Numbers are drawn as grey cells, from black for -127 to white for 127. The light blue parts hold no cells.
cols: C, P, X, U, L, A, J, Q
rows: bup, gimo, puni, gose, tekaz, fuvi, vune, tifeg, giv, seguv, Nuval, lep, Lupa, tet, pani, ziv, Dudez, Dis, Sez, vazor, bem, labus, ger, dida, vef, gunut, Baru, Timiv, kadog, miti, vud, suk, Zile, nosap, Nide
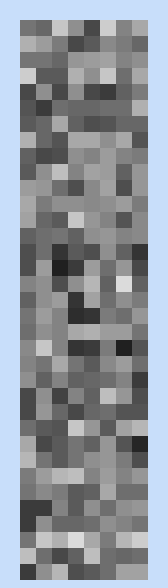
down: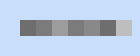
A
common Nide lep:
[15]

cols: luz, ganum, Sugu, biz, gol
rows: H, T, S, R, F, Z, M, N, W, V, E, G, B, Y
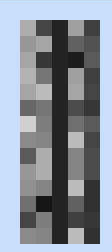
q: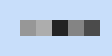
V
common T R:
[-92]
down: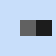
biz

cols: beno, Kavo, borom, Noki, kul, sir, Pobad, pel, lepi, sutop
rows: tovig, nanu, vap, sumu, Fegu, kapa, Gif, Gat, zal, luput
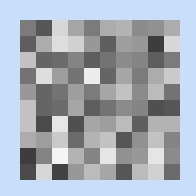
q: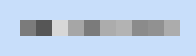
tovig
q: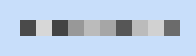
luput

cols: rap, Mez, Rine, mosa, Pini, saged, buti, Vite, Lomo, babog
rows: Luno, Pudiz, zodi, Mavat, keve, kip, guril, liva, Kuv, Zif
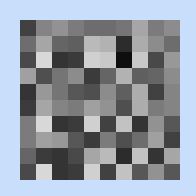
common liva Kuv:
[-68]
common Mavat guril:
[-68]
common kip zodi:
[-68]

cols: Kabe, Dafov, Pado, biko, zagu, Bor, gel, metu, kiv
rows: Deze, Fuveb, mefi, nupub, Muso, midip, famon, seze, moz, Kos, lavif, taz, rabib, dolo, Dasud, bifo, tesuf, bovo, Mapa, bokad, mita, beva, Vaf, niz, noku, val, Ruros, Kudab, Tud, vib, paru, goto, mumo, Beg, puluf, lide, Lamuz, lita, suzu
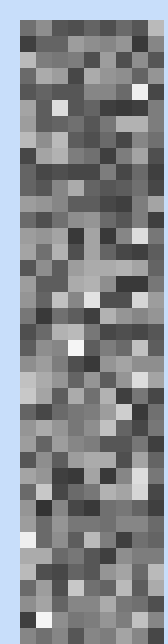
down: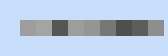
Kabe
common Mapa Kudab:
[-34]
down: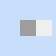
Kabe
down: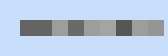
Kabe
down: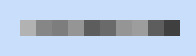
Pado
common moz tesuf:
[50]

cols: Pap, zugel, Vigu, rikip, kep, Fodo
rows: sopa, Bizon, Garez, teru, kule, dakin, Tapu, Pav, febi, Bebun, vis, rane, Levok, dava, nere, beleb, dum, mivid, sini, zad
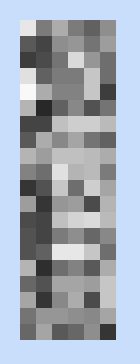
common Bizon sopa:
[14]
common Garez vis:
[-17]

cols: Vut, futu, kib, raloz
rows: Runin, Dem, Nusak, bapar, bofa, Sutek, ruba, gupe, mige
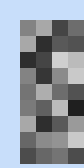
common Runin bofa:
[-18]
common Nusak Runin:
[-58]
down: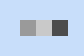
raloz
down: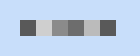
kib
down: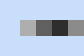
futu
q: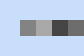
Runin
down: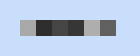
futu

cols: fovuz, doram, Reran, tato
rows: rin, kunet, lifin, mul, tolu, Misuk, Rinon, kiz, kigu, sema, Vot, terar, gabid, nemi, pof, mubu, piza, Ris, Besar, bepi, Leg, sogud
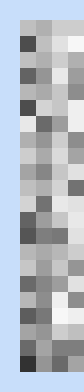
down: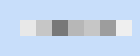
Reran
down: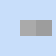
doram
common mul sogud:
[21]
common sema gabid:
[70]
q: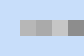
tolu
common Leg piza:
[-21]
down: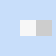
Reran

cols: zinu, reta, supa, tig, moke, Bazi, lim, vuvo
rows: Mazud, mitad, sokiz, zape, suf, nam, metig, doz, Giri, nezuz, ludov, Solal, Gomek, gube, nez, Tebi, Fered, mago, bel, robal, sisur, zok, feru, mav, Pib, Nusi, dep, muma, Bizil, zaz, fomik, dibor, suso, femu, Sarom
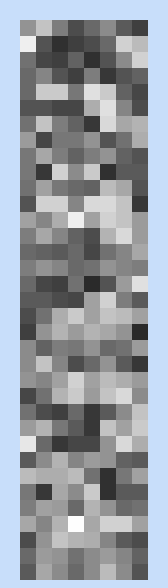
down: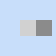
lim
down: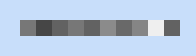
tig
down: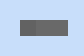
tig
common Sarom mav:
[11]
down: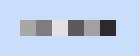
vuvo
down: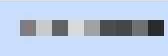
moke
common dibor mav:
[51]

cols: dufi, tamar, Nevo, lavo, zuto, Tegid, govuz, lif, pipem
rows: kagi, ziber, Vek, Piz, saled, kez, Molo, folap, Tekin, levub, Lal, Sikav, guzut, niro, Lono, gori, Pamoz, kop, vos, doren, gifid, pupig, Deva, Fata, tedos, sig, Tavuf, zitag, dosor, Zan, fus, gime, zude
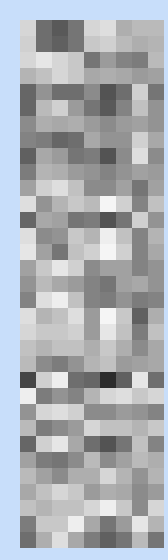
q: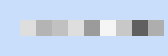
vos
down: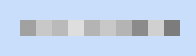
tamar
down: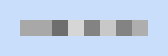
pipem
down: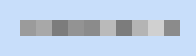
zuto
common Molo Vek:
[27]
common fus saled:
[11]

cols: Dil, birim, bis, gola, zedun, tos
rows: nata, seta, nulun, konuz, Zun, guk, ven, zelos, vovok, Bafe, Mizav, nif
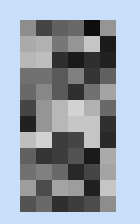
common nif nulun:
[-80]
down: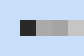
tos
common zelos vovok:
[-66]

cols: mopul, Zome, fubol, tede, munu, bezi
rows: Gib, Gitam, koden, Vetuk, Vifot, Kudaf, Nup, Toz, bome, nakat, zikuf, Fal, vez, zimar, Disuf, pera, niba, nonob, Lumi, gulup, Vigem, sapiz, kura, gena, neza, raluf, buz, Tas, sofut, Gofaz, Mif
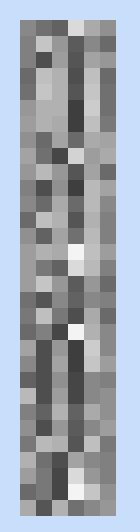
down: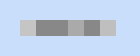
munu
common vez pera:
[0]
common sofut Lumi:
[-7]
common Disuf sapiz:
[29]
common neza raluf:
[16]

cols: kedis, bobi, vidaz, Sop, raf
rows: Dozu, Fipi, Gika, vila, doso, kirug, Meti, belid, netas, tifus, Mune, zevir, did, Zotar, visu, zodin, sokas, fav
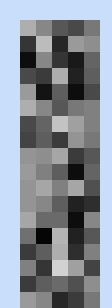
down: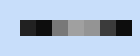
Sop
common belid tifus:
[-33]
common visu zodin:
[0]
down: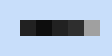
Sop
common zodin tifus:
[0]
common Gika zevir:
[7]

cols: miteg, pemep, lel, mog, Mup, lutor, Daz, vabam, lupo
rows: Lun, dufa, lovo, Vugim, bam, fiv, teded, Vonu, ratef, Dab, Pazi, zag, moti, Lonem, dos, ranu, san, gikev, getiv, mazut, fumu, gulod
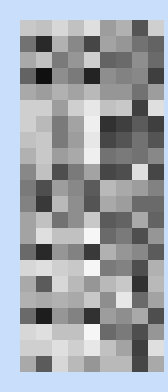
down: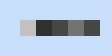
lutor
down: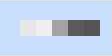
Mup
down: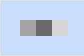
miteg
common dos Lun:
[49]
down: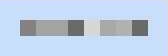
miteg
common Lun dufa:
[49]
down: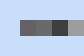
lupo

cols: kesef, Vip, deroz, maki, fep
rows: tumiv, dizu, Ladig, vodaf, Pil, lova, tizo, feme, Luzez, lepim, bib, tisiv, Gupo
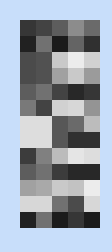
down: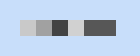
deroz
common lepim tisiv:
[-14]
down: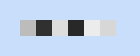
fep
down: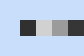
fep
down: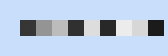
fep

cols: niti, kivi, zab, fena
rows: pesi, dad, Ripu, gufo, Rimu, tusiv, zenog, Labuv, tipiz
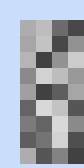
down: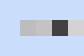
kivi
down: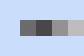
zab
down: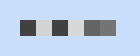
kivi

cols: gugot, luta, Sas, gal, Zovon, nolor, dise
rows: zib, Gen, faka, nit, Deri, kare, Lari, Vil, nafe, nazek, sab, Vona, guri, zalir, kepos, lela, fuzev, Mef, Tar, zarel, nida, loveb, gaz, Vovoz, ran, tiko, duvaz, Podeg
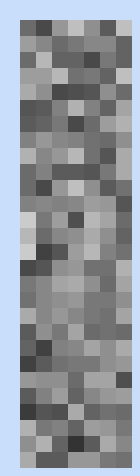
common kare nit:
[-28]
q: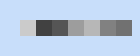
kepos

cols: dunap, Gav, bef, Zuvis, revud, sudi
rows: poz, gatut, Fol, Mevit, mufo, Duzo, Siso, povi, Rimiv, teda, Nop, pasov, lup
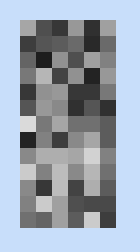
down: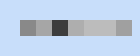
bef
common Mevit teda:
[54]

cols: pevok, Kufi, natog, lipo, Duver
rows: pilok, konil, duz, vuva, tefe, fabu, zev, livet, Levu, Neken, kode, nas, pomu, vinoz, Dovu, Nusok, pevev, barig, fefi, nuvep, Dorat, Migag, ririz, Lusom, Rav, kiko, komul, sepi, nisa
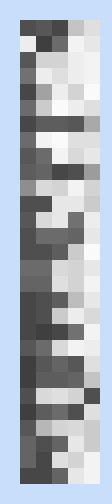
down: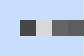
natog
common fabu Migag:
[95]
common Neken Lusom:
[-48]
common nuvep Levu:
[115]
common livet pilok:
[95]

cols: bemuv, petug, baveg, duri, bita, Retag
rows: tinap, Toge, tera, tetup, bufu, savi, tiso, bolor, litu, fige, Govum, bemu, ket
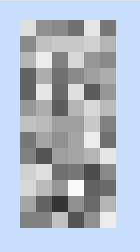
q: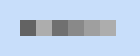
tetup
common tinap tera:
[9]
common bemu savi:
[52]
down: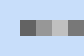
bemuv
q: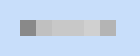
Toge
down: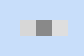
duri
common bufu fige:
[94]

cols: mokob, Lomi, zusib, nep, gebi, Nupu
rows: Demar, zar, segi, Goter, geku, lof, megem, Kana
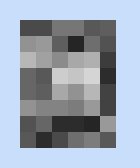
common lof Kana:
[-3]
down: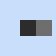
nep
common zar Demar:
[-33]
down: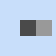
Lomi
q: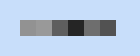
zar
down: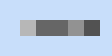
mokob

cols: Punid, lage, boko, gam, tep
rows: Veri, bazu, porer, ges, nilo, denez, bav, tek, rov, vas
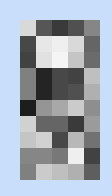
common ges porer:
[-61]
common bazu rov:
[111]
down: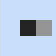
lage
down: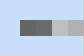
tep
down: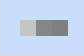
Punid
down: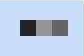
lage
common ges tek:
[-55]

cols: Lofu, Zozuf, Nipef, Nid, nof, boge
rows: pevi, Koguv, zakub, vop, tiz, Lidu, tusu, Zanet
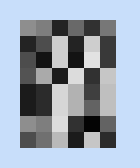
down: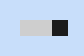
Nipef
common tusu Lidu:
[-28]
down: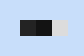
Nid
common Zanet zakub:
[-50]
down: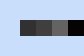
nof
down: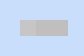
boge

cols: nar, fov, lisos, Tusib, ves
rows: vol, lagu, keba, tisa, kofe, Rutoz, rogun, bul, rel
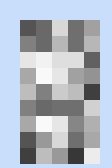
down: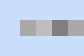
nar
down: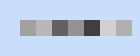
ves
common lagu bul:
[-16]
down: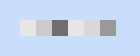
lisos
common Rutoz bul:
[-16]

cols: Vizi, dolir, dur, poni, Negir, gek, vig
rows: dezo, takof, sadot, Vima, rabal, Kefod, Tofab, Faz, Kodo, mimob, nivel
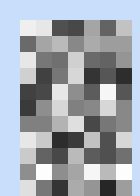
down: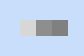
poni
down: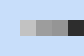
vig
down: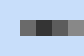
Negir
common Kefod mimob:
[14]

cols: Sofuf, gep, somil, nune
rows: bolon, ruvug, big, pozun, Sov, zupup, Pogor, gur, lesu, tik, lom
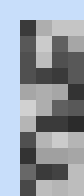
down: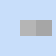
nune
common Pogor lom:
[53]
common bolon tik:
[-69]
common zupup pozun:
[-39]
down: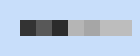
nune
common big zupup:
[-39]

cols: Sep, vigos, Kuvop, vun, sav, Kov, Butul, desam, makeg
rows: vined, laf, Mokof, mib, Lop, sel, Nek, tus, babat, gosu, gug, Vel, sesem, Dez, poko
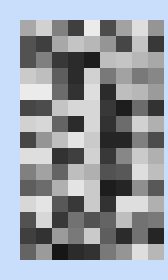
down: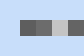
Kuvop
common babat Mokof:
[-71]

